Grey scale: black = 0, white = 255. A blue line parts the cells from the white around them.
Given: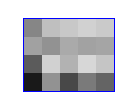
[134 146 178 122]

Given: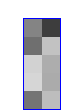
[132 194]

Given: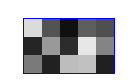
[219 153 189]

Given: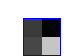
[ 59 197]

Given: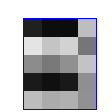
[ 32 196 144 143]

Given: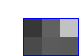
[55 91]
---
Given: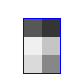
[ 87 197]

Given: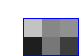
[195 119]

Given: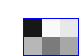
[ 23 123]

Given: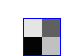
[229 192]

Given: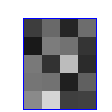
[ 61 124 188  96]

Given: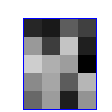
[ 38  61 157 182]

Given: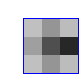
[192  79 188]
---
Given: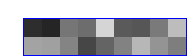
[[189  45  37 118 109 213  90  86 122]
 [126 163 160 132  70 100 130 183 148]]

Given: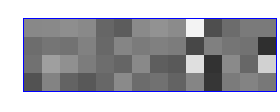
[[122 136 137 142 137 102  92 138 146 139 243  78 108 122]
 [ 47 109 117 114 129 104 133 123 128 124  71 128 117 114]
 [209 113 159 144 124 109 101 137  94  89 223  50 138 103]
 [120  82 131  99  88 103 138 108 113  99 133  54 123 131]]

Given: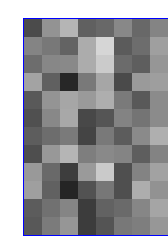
[[132  75 147 181  96 104 136 104]
 [159 132 120  99 172 214  91 109]
 [150 109 135 137 172 203 107  94]
 [158 163  96  39 121 166  74 154]
 [139  89 148 166 154 174 122  89]
 [139  80 136 168  72  85 131 116]
 [175  93 109 122  68 121  92 138]
 [131  78 152 181 126 137 132  94]
 [162 153 105  61 154 202  79 131]
 [146 159  97  37  82 119  79 173]
 [165  92 113 133  60  98 106 134]
 [151  88 123 150  60  84 120 126]]

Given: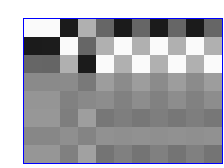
[[102 250 250  27 176 102  27 102  27 102  27]
 [176  27  28 250 102 176 250 176 250 176 250]
 [250 102 101 176  27 250 176 250 176 250 176]
 [157 138 138 139 121 157 139 157 139 157 139]
 [141 149 149 129 137 141 129 141 129 141 129]
 [119 151 151 126 158 119 126 119 126 119 126]
 [145 135 135 143 132 145 143 145 143 145 143]
 [116 150 150 128 161 116 128 116 128 116 128]]

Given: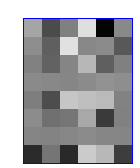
[[137 165  75 128 223   4]
 [ 88 141  95 225 136 139]
 [128 129  98 133 183  95]
 [142 138 136 134 139 146]
 [130 126  77 198 191 186]
 [129 140 112 118 168  58]
 [133 132 131 135 139 134]
 [ 61  43 117  41 203 184]]

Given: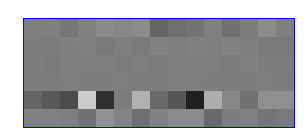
[[126 126 127 119 129 138 135 139 101 111 115 128 112 125 139]
 [121 125 125 127 128 121 127 122 130 126 128 127 130 126 122]
 [124 124 122 127 126 126 124 126 124 127 127 126 124 128 125]
 [125 125 125 126 125 125 126 125 125 126 126 125 125 125 126]
 [142 101  89  76 204  48 124 176 106  87  32 173 134 114 142]
 [121 129 129 127 114 146 131 112 130 139 139 105 125 129 117]]

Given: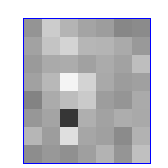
[[139 148 204 180 164 157 135]
 [153 162 196 212 182 180 170]
 [190 154 170 172 161 171 162]
 [160 161 184 244 211 169 156]
 [170 131 171 189 202 157 149]
 [169 151 164  54 175 162 173]
 [178 182 157 223 166 160 139]
 [192 141 152 144 159 179 149]]

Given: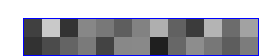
[[162  64 201  51 135 120  94 130 175  97  59 180 108]
 [124  50  75 100 122  67 136 137  31 103 141 119  93]]
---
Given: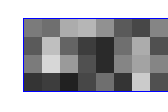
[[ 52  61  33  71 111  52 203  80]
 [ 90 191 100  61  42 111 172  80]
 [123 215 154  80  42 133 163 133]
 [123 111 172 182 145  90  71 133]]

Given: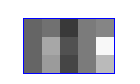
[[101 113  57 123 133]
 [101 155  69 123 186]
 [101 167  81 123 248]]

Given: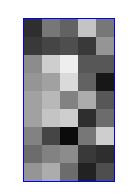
[[130  69  11 119 206]
 [ 57  69  78  57 149]
 [ 46 119  98 196 119]
 [149 172 108  34  78]
 [161 184 130 172  87]
 [108 130 140  57  46]
 [161 196 206  46 108]
 [149 161 218  98  23]
 [140 206 238  87  87]]

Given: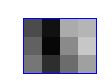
[[118  46 108 160]
 [ 97   7 138 199]
 [ 75  17 171 181]]

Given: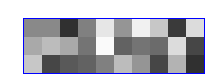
[[137 137  48 128 230 149 241 199  58 220]
 [199  70  89  98 128 188 149  70 179  48]
 [169 188 169 116 250  98 116 107 220  70]]

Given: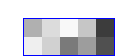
[[239 209 122 157  80]
 [176 220 248 198  60]]

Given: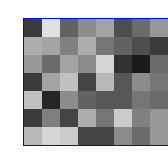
[[ 59 128  68 173 118 203 128 151]
 [ 59 225  98 140 163  78 107 151]
 [173 163 128 173 118  98  78  59]
 [193  38 140  98  87  87 118 107]
 [151 107 163 140 213  49  26 107]
 [ 59 163 193  68 184  87 140 118]
 [184 213 203  68  68 140 107 151]]

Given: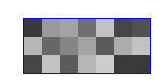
[[ 70 194  91 182 205  58  58]
 [182 103 133 163  91 172 194]
 [ 58 154 163 112 194  70  81]]
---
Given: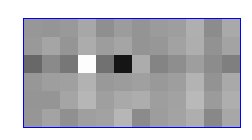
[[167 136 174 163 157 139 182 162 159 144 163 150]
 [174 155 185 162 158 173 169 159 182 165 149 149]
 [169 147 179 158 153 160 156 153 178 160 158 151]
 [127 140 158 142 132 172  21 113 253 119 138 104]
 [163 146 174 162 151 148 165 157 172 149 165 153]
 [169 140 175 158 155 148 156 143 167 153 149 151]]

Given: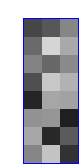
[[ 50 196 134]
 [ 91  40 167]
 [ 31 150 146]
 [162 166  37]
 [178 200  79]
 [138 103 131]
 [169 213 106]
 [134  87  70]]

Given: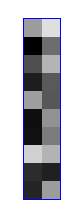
[[156  36]
 [ 32  44]
 [179 209]
 [124  16]
 [146  14]
 [ 87 158]
 [ 89  29]
 [180  79]
 [109   0]
 [223 156]]

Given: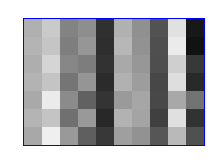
[[ 80 185  86 146 159  56  95 153 239 168]
 [ 50 224  64 164 178  40 153 112 196 180]
 [115 168  72 166 154  52  97 139 235 169]
 [ 41 222  71 157 177  43 149 117 196 179]
 [ 56 207  78 151 169  50 125 135 213 174]
 [ 18 235  79 146 183  46 150 126 197 180]
 [ 24 225  82 144 177  48 142 131 202 176]]

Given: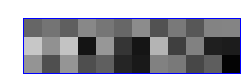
[[  4  94  71 121 129  25  37  95  78 149  79 148]
 [ 28  31 129  63 180  21  53 151  20 195 145 199]
 [132 131  87 121  82 140 103 118 136  95 116 102]]

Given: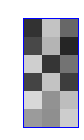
[[205 143 155]
 [189 146 216]
 [ 61 195  68]
 [115  53 207]
 [ 37 180  72]
 [103 195  50]]
